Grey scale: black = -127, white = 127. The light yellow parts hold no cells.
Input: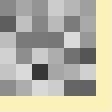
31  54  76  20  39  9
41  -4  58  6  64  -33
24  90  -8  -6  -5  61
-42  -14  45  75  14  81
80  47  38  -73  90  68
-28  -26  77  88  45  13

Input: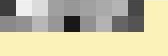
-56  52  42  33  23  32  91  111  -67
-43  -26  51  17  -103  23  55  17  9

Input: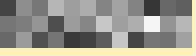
-32  -23  -73  3  35  4  45  30  54  -8  14  -59
55  20  117  46  31  71  6  28  -49  21  -2  -9
33  -13  -9  -58  70  -34  -61  -70  -10  -46  27  -23

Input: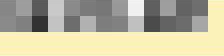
-17  -28  30  -32  112  24  -8  -5  10  73  -37  29  6
38  -19  -28  -52  64  1  -2  49  -18  67  -77  0  10

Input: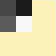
-100  -56
120  -36

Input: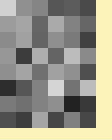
-52  -34  -41  5  17  81
-25  1  42  -25  37  28
-62  -5  15  -26  32  12
9  60  -26  46  -68  22
-48  17  32  -15  36  14
60  -12  85  1  -41  -82
-70  -93  14  2  -16  -6
-56  0  -57  37  -65  -47

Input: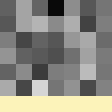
-10  -40  13  -117  -26  35  -30
-1  -60  46  10  52  36  -40
-20  41  22  -41  -28  -57  -1
-6  34  -15  -47  -38  -30  19
-9  59  1  -2  -67  12  -29
2  -53  18  -10  84  -56  43

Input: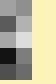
15  32
51  -36
92  39
-3  -108
-20  -48

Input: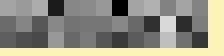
3  36  1  48  36  -125  24  12  6  -99  44  26  36
-2  -85  89  -79  -22  7  -8  -8  -12  8  -39  4  -20
-73  -14  63  -17  -37  -69  -42  -7  -23  24  -54  -48  -34
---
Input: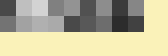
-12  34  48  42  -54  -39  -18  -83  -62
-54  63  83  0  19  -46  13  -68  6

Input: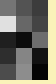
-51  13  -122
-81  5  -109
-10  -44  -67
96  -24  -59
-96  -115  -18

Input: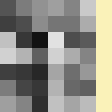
65  -72  -109  97  -50  -37
-64  -72  -88  37  -17  24
31  4  -80  65  37  59
-3  -58  -72  51  -23  -31
81  51  -31  81  44  4
-64  -50  12  -10  -10  44
-43  -3  18  31  4  73

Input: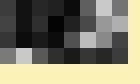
-73  -115  -101  -115  -46  60  9  -60
-67  -109  -88  -94  -115  -32  73  -12
-60  -109  -80  -123  -94  -54  24  47
-5  73  -38  -80  -101  -73  -88  -67

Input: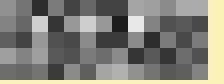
17  -11  -82  -4  -60  -24  -60  -60  37  31  11  43  43
-18  -24  -11  -68  11  -32  37  49  17  -11  -38  -32  3
-32  -60  24  -46  -54  11  -68  -68  11  -82  -4  -54  -4
31  3  31  -38  -46  -4  -18  11  -74  -38  -74  -18  -46
3  -24  78  -74  24  78  24  -98  104  3  -46  -38  -54

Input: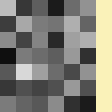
-72  -47  -60  -47  25  -47
-4  -27  -39  11  -79  -100
60  -72  -33  -100  -19  18
-112  -4  -19  -33  25  -79
-66  40  -4  -11  47  -27
11  -60  4  -86  32  47
-39  88  32  -19  -54  18

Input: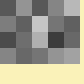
-39  20  -39  5  56
5  -23  -10  20  34
-52  -17  48  -67  -23
-2  -31  69  -10  -31

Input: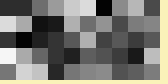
91  42  -110  -102  48  -17  19  -53  -3  5
-75  -124  -95  -75  -39  48  -61  -39  -67  -39
118  42  -25  -75  -95  -33  -45  -67  -102  61
-82  -82  -17  27  75  91  -124  11  55  -53
-9  83  67  -88  -9  5  11  -45  -33  -3

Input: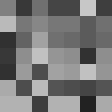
50  50  -65  50  50  -93  42
-78  27  -50  34  27  65  21
0  -71  -15  -58  -58  71  -65
58  -8  7  -8  -8  -36  -15
-78  -28  34  -15  -22  -36  -22
42  -50  58  -43  -50  -58  -43
-71  14  65  21  14  -78  14
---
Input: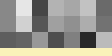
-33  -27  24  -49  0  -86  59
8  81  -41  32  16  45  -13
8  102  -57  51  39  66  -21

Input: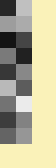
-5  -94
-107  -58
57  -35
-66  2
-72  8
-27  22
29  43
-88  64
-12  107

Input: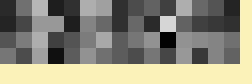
-91  -57  24  24  -97  4  -22  -78  -22  -85  86  -28  -63  -70  -78
-8  -50  32  -111  -35  17  -15  -35  -50  -8  -57  24  -70  4  -28
-85  -15  53  -97  -78  46  32  -78  -50  -28  -63  46  -22  -42  -91
-42  -2  46  -63  -42  -2  39  -35  -8  17  -125  17  10  4  -15

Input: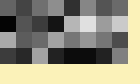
-66  -87  33  -93  -114  -114  -93  0
-27  -59  -15  14  -79  6  -43  -21
-122  -43  -66  -106  54  96  27  73
41  -35  -21  33  -8  21  -8  -51

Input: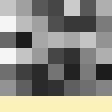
-24  -100  38  53  38  67  19
-17  -63  -85  -11  -93  -5  -100
19  -32  -85  -79  -32  -17  3
67  31  -40  -56  75  -40  46
117  59  31  -48  -71  -71  -5
117  67  25  -56  -79  3  46

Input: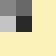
69  -87
6  -24
